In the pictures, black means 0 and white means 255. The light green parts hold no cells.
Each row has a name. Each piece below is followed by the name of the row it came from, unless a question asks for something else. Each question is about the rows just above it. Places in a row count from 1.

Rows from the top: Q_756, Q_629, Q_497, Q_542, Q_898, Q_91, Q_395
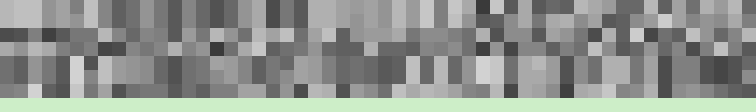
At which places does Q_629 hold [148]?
4 6 11 18 26 28 34 51
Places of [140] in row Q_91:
11 16 21 42 54

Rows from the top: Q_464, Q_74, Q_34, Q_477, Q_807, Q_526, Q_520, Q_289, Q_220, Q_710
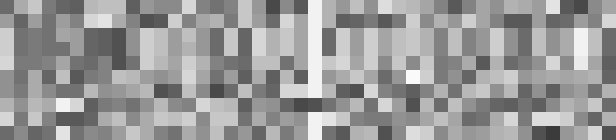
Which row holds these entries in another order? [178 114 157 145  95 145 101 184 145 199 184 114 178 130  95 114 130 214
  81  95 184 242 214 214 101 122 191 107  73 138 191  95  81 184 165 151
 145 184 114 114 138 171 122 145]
Q_520
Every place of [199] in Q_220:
3 12 16 17 25
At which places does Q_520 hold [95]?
13 25 30 40
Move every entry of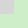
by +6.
[220]
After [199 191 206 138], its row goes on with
[199 199 114 171 130 157 145 242 227 199 130 122 122 145 138 165 191 165
 107 114 171 214 122 221 221 206 138 101 178]
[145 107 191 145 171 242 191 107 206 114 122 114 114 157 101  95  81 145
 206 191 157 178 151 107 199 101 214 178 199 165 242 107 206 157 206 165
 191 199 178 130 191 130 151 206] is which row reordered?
Q_477

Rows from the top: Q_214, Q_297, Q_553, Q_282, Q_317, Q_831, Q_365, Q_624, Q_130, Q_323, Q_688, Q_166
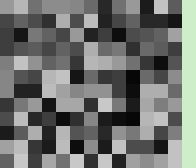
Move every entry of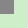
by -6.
[128]
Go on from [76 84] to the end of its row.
[ 98 161]

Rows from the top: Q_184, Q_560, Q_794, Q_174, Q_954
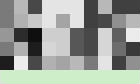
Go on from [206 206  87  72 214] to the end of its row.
[ 95 236]
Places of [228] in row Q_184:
4 5 6
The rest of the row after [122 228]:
[ 64 144]
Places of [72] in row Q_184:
3
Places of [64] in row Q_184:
7 9 10
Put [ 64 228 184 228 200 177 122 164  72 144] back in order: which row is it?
Q_560
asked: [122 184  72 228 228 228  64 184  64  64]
Q_184

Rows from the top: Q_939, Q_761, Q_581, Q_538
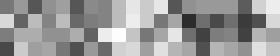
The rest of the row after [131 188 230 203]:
[230  86 145 153 153 153  92 209 237]
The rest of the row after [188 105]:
[125 131 188 237 203 119 166  44 111  73 111  59  80 216]
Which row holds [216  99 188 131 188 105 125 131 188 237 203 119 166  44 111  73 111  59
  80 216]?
Q_761
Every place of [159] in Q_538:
3 11
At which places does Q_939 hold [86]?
3 6 13
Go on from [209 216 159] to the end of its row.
[224 181 166  80 181 166 145 224 196]
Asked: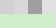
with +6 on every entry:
[215 222 165 230]

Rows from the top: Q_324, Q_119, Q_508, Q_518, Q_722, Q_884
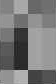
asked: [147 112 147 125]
Q_119
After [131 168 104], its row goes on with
[112]
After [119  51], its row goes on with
[162 154]

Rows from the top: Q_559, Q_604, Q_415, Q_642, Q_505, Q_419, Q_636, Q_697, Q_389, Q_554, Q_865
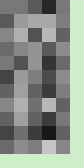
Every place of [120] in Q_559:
1 2 5
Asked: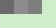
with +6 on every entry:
[112 146 132]
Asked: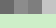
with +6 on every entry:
[112 146 132 202]

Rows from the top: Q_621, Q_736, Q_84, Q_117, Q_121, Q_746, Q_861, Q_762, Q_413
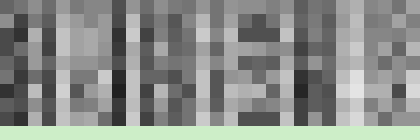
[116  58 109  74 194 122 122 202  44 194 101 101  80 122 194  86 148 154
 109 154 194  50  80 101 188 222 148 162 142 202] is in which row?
Q_746
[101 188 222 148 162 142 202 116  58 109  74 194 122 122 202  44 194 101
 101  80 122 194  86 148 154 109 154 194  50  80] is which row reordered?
Q_746
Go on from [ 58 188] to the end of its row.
[ 86 154  86 116 176  93 169 154 122 134 162  66  93  86 176 202 128 162
 122 182]

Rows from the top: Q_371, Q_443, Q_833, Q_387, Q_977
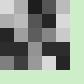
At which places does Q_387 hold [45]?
1 2 4 5
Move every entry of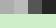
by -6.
[167 181  79  31]
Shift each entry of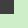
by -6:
[57]
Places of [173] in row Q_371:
2
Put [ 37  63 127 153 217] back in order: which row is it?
Q_977
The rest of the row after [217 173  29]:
[ 85 187]
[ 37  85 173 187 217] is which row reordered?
Q_443

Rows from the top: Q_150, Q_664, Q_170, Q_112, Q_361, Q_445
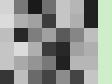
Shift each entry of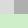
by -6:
[213 169]
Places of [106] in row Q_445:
3
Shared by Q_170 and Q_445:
[190]
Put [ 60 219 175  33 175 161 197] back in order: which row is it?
Q_664
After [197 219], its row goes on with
[175  60  40 161 175]

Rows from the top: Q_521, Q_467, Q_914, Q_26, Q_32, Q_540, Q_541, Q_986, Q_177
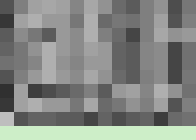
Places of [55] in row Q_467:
1
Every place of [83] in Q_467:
13
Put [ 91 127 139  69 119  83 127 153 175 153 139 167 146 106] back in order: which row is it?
Q_540
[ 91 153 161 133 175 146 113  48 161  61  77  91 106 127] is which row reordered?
Q_541

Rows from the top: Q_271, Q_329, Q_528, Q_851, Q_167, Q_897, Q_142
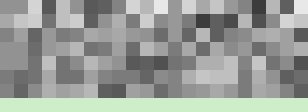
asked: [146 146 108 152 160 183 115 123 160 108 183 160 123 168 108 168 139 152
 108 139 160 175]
Q_851
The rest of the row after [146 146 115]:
[191 115 139 183 160 146  89  95  81 115 123 175 175 191 131 197 115 139
  81]
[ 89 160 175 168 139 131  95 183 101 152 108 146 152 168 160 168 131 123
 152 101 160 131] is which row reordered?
Q_528

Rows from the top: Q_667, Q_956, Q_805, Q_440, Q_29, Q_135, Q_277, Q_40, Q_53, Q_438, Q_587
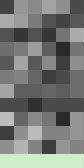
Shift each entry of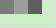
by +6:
[129 163 100]
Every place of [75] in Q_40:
1 2 4 5 6
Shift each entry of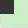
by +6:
[60]
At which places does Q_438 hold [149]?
6
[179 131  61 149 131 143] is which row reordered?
Q_587
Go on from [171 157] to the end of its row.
[123  82  67  88]

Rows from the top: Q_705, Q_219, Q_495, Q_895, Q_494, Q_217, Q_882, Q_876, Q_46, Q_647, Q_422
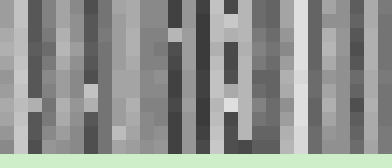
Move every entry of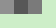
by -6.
[138  81 116]
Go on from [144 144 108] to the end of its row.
[164 122]
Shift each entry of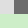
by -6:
[217 102]
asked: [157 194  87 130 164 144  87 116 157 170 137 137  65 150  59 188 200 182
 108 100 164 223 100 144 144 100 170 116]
Q_219
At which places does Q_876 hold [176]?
3 5 7 10 24 27
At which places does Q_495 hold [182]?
13 18

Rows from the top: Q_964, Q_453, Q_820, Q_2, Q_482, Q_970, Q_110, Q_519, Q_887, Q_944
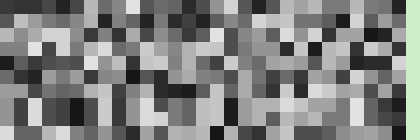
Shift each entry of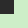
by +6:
[49]
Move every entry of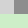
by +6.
[217 147]
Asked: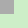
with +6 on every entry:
[177]
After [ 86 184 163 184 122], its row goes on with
[122 184 122 115  35]
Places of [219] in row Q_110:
23

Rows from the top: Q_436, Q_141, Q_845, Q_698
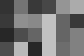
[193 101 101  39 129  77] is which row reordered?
Q_845
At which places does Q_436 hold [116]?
2
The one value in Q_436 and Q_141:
[57]
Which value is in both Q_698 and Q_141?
[193]
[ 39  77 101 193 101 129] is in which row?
Q_845
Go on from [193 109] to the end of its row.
[129]
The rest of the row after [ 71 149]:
[171]

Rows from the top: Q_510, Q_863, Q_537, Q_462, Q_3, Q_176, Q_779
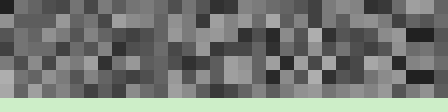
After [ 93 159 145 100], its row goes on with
[159  41 159  72 167  57  72 167 152  41 131 139 108]
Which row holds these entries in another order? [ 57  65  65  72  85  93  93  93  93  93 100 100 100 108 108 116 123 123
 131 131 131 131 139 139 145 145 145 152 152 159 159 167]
Q_779
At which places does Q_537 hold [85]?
1 6 22 25 27 32
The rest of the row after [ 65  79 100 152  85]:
[145  93 159 152 100  41 139  85 174  49  85  72 116 139 152  33  33  85]
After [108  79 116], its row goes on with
[ 85  49  57 131 123 108 100  85  65 123 139 131  49  57 108 159 152 100]
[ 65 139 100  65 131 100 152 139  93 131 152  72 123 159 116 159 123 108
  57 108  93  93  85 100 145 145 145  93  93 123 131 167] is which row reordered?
Q_863

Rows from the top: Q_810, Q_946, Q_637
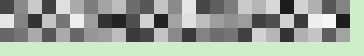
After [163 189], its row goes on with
[109  87 196 138 230  71  95 124 202 182 216  29 210 176  87 131]
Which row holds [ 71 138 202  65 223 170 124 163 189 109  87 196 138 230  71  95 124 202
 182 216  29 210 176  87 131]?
Q_810
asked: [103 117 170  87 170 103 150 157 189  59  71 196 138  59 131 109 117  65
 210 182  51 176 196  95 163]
Q_637
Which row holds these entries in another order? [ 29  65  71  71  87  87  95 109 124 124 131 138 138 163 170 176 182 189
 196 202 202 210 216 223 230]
Q_810
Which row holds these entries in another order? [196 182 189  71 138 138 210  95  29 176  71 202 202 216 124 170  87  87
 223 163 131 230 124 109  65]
Q_810
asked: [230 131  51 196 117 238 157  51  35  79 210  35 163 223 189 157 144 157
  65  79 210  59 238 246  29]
Q_946

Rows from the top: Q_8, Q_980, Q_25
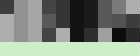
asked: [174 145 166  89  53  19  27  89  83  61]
Q_980
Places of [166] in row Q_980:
3
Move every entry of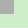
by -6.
[168]
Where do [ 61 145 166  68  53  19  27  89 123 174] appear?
Q_8
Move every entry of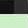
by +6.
[25 53]

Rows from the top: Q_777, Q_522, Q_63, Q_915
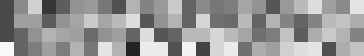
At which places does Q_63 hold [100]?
2 10 13
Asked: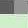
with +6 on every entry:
[ 99 152]
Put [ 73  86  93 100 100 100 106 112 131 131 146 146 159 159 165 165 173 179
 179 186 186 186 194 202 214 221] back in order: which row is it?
Q_522

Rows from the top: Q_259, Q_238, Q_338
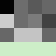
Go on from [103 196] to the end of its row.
[196 103]
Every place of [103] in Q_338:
1 4
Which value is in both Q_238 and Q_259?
[109]
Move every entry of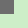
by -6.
[103]
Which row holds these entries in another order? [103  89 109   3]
Q_259

